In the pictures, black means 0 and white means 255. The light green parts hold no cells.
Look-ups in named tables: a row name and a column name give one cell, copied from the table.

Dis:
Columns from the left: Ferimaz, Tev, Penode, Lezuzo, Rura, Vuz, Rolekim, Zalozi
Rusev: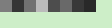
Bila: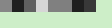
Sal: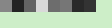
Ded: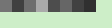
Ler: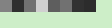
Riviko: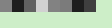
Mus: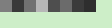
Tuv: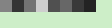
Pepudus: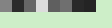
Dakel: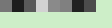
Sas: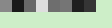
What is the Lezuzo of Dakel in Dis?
210
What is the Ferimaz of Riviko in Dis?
130
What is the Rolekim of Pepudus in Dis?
41
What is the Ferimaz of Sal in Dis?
134
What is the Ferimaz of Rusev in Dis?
125
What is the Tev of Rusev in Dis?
53
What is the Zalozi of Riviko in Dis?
63
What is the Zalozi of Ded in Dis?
48
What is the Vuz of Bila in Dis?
127
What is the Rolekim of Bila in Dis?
31
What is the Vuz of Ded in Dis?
102
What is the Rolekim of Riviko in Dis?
30
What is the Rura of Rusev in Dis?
77
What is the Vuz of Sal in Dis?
118
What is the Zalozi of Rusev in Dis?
41
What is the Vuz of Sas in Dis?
117
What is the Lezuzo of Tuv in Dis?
206
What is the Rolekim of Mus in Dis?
59
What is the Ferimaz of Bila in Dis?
134

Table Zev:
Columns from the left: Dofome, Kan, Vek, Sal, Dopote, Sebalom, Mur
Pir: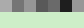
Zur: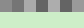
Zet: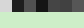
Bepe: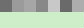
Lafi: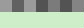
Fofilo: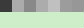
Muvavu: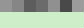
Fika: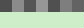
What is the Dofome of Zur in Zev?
139
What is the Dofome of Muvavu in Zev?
149
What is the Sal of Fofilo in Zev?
172
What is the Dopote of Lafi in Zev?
123
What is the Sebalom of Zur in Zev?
100
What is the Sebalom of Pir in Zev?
30
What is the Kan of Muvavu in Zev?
134
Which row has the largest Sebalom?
Fofilo

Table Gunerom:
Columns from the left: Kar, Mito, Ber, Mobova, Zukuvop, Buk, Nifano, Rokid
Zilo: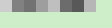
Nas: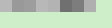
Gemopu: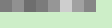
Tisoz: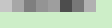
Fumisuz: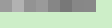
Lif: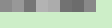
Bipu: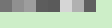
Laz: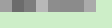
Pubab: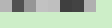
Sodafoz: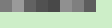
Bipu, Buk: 214
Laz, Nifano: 139
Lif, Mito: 152
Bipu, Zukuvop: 90
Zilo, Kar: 206
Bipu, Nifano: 177
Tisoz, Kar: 198
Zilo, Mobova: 158
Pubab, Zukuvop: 191
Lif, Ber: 118
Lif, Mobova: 179
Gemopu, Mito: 145
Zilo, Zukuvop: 191
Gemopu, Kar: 124
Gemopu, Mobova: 123

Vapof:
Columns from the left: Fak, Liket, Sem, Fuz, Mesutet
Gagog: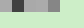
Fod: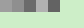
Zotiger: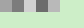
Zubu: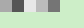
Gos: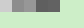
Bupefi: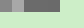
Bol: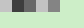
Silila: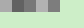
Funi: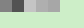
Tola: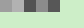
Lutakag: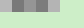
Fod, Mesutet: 99
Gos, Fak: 206
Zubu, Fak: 170
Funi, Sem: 196
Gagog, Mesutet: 134
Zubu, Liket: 85
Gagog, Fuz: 171
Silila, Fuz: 178
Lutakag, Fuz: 124
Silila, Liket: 98
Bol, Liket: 62
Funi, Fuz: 175
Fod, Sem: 107
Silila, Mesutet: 125
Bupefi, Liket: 168
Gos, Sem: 151
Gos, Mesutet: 98
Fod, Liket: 143

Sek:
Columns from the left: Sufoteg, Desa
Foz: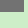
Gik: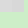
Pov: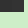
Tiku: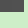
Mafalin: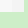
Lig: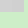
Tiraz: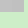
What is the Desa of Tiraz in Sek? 192
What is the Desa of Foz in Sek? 114
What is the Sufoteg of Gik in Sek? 219
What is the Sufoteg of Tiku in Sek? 80
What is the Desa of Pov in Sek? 51
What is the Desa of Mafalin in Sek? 244
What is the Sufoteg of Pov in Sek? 49
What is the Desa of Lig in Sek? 208
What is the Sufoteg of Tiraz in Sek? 194
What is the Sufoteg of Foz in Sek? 114
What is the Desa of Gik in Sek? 216
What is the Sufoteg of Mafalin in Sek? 248
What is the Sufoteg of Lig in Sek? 210
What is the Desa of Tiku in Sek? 81
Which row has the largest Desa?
Mafalin

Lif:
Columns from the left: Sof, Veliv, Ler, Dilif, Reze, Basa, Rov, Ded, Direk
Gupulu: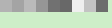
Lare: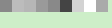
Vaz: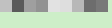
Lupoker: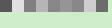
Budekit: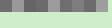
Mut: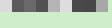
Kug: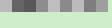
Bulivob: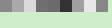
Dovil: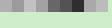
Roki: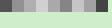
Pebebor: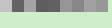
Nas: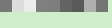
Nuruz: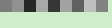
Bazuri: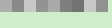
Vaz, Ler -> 159
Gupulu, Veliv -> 164
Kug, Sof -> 186
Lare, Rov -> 211
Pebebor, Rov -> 135
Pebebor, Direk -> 151
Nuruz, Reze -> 54
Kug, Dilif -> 141
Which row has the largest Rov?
Gupulu

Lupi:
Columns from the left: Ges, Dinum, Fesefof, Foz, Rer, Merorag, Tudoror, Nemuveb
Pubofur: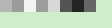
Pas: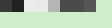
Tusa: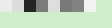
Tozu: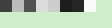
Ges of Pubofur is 182
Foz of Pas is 233
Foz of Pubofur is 157
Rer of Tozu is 205
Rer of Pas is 181
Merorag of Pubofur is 84
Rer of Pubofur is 216
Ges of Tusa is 236
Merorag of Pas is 75
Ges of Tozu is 64
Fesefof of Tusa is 36
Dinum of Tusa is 221
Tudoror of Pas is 75
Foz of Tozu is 219
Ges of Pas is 57
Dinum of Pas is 34
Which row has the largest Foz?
Pas

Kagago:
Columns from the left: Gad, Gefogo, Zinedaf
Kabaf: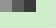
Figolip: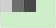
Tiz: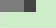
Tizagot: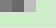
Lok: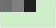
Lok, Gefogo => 128
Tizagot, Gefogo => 106
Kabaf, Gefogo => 91
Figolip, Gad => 208
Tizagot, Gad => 125
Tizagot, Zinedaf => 189
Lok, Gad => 111
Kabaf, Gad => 147
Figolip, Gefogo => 110
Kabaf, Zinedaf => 58
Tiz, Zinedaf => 68
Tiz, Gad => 124

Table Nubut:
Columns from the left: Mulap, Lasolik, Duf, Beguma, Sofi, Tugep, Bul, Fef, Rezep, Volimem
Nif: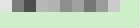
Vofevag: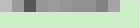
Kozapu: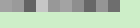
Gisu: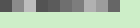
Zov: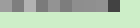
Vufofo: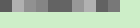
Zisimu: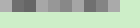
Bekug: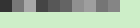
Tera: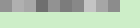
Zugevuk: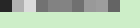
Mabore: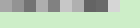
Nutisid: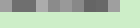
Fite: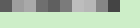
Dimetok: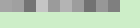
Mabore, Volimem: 214
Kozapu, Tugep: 163
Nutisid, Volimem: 159
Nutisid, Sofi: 139
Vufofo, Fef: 177
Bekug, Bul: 144
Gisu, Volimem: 102
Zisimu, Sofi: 151
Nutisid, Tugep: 153
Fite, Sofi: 95
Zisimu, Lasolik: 111
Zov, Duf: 178
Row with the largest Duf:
Zugevuk

